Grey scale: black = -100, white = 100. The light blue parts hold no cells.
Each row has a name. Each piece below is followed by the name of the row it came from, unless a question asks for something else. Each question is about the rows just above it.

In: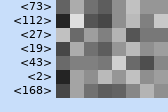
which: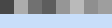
<19>
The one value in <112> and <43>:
[0]
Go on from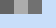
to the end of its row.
[-27  12  51  18  18]
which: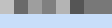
<27>
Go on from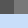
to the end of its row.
[-6]
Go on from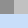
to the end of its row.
[18 18]

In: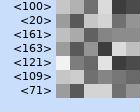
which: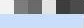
<121>
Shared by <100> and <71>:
[-12]
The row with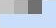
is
<100>
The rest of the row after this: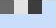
[-41]

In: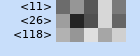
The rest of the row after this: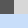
[-4]
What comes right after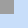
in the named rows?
[-72]
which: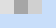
<118>

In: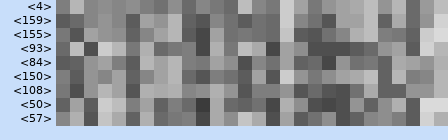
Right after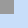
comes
[48]
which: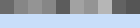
<159>
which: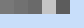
<155>

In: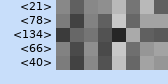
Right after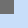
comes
[18]
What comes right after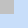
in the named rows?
[-19]
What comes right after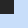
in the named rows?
[33]

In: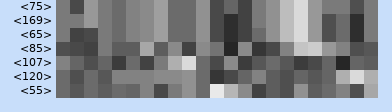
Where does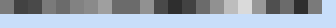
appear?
<65>
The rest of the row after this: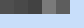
[-27  31 -27   8 -48   8 -10 -70   8 -58 -43   2  54  60  19   2 -38 -32]
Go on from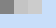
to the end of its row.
[ 19   2 -38 -32]
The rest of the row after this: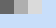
[37]
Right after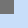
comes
[-70]
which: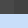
<85>
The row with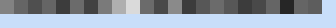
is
<107>

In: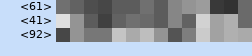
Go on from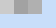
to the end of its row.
[33]
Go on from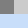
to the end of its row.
[27 38 33]
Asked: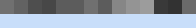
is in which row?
<61>
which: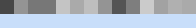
<92>
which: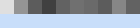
<41>
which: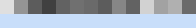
<41>

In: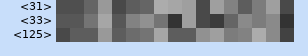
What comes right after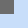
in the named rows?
[-9]
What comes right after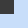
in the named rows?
[-21]
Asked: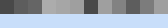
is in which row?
<31>
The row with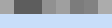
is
<125>
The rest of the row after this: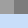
[  2  35   8 -48]

